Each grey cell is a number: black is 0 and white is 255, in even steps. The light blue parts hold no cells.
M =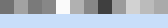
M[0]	114
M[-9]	135
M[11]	170
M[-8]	250

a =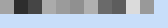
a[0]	163
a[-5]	176
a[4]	155

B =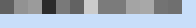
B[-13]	96
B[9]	164
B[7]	123
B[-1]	111

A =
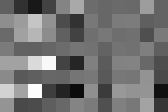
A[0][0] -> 96
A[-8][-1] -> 99
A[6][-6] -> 143
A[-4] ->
[162, 162, 218, 248, 67, 37, 128, 91, 130, 131, 104, 77]
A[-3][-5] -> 89
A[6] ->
[210, 163, 253, 62, 35, 11, 143, 59, 152, 147, 148, 16]
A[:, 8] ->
[106, 123, 110, 115, 130, 120, 152, 128]
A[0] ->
[96, 49, 24, 66, 132, 169, 108, 103, 106, 105, 157, 99]
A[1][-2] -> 95
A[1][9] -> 124
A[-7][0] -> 142
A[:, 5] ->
[169, 50, 66, 117, 37, 117, 11, 132]
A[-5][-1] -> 95
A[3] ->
[123, 98, 97, 102, 108, 117, 114, 99, 115, 113, 127, 95]
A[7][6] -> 123
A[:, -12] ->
[96, 142, 106, 123, 162, 138, 210, 148]
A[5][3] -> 103
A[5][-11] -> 89

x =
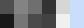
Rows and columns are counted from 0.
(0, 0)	79
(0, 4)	214

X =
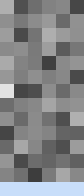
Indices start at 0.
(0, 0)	175
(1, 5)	145
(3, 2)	122
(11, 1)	74
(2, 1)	74
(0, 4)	135
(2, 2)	116
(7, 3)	165
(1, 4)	106
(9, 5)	98
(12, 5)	136
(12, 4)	167
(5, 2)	143
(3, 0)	138
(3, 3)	158
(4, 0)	170
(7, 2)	136
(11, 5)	96
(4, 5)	148
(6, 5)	137
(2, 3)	174
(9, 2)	140
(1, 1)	121

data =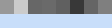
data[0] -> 152
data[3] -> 106
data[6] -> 101
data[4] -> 96

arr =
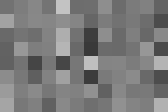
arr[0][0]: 114
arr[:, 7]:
[142, 124, 142, 107, 132, 122, 97, 118]
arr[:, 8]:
[108, 114, 106, 106, 133, 130, 136, 145]
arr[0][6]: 110
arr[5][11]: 77
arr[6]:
[155, 127, 138, 119, 132, 129, 145, 97, 136, 120, 121, 99]
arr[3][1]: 152
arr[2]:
[105, 116, 110, 131, 174, 114, 61, 142, 106, 127, 104, 137]
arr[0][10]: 129
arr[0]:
[114, 125, 135, 116, 195, 109, 110, 142, 108, 123, 129, 99]
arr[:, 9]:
[123, 121, 127, 116, 124, 139, 120, 132]
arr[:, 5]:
[109, 133, 114, 105, 119, 117, 129, 123]
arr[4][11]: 180
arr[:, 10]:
[129, 109, 104, 151, 135, 105, 121, 126]
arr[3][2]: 126
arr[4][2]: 69
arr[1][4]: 142
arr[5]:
[140, 120, 95, 130, 161, 117, 60, 122, 130, 139, 105, 77]

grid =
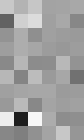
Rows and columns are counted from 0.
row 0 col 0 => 200
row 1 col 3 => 160
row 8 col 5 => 143
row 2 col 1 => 173
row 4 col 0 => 137
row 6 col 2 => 167
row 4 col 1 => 182
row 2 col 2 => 143
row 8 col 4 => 141
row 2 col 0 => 147
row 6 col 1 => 165
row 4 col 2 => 140
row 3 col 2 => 166
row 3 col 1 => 173
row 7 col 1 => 186
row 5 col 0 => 183
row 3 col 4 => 152
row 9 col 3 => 164
